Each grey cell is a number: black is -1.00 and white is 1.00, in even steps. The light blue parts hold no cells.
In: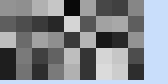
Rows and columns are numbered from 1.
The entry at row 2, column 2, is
-0.39
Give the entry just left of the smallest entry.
0.55
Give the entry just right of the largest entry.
0.61
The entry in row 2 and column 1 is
-0.27
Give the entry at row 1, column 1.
0.16
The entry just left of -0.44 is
0.26
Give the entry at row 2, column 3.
-0.55
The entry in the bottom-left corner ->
-0.76
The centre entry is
-0.55
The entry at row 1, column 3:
0.38
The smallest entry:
-0.92
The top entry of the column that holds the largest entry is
-0.44
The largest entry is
0.72

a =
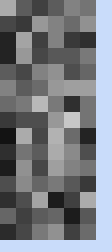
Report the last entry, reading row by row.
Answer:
-0.16
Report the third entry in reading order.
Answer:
-0.50
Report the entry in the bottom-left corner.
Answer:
-0.67
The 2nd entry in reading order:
-0.27
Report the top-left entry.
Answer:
0.34
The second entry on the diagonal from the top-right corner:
-0.16
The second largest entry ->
0.44
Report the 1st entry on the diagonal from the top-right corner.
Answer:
-0.10
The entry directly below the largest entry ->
-0.16
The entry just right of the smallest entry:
0.34
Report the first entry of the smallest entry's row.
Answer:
-0.84
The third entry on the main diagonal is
-0.50
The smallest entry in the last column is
-0.72
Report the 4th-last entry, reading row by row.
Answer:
-0.04
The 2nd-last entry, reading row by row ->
-0.50
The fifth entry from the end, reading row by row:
-0.44
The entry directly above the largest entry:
-0.62
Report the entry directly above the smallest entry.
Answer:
-0.56
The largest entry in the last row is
0.13
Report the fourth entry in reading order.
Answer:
-0.27
